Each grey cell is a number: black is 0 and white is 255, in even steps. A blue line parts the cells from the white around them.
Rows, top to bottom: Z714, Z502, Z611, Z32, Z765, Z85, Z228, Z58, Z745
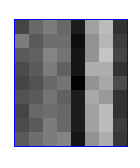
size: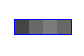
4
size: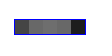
5
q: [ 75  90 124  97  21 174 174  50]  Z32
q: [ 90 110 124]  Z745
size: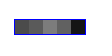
5
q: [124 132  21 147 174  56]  Z745

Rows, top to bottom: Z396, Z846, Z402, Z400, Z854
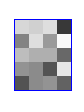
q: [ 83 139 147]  Z854
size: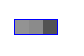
3
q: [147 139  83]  Z400

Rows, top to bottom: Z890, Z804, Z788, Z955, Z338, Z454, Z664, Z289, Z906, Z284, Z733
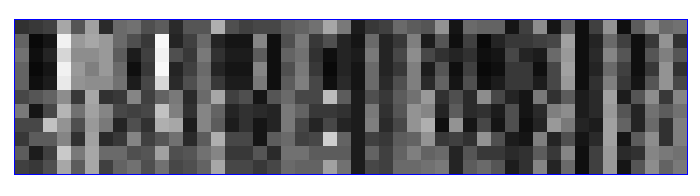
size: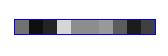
10
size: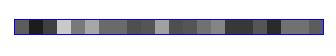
22
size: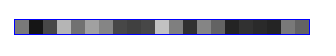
21
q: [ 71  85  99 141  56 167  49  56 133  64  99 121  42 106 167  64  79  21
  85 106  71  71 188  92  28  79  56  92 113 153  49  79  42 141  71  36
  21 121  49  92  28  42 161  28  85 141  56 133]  Z454
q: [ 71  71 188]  Z454
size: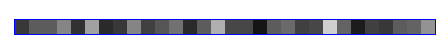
30

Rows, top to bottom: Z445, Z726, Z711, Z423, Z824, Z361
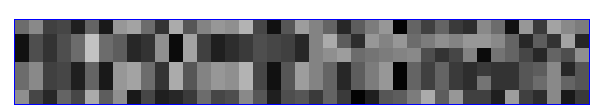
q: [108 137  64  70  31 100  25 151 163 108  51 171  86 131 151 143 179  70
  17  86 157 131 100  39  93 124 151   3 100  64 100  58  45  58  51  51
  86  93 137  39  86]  Z423
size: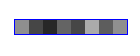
8
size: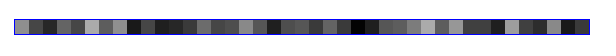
41
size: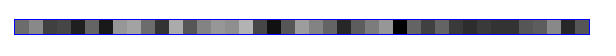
41
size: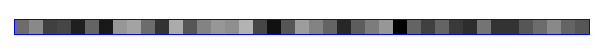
41
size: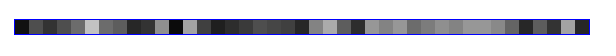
41

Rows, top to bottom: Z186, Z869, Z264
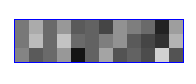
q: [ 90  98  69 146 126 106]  Z186
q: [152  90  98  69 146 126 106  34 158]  Z186

